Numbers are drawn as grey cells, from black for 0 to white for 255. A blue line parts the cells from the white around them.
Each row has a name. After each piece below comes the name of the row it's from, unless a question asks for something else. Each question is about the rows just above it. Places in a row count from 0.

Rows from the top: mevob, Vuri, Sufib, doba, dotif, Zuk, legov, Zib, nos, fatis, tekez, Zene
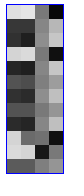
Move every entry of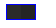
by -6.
[37, 31]
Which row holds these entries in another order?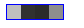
legov
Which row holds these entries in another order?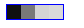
doba
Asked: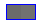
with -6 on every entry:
[101, 107]
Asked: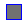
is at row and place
fatis, 2

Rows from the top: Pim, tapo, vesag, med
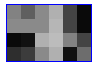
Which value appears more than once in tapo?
[138]
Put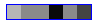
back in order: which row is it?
tapo
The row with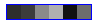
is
med
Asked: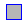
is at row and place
tapo, 3

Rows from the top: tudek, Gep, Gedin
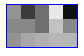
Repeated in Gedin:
[182]
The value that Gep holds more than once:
[135]
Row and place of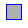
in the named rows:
Gedin, 2

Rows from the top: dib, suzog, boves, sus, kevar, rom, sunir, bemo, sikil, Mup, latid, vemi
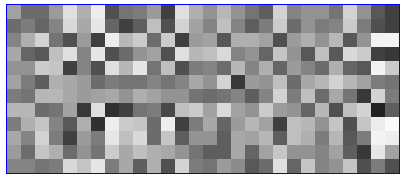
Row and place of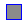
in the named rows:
vemi, 16
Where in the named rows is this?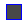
bemo, 11
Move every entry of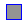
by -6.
[141]
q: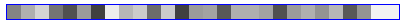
boves
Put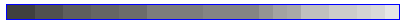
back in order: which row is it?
suzog
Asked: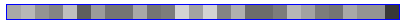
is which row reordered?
sunir

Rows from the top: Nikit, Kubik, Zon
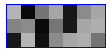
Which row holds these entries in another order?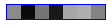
Kubik
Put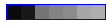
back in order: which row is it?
Kubik
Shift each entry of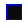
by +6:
[16]
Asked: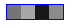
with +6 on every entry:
[123, 172, 30, 145]
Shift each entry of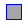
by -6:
[160]
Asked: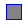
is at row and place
Kubik, 0
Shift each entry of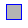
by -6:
[174]

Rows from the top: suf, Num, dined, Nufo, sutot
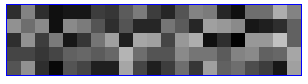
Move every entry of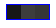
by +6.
[29, 67, 60]
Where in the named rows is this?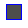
sutot, 17

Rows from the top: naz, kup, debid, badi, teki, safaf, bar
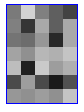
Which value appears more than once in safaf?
[74]
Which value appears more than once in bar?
[144]
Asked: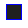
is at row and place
teki, 1
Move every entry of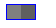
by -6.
[122, 89]
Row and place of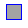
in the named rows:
badi, 0

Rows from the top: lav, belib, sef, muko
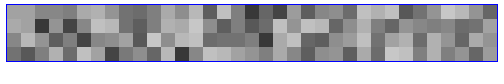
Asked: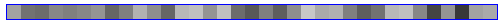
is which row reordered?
belib
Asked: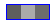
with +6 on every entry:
[100, 176, 114]
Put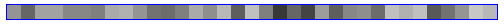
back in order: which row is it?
lav
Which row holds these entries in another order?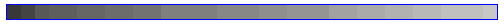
belib
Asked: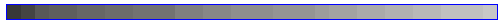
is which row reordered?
sef
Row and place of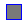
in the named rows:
muko, 8

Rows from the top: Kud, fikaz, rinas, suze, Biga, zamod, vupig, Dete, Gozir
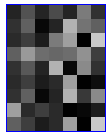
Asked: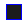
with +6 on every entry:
[34]
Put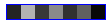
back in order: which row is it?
vupig
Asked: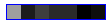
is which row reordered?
zamod
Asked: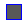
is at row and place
Biga, 1
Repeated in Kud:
[36]

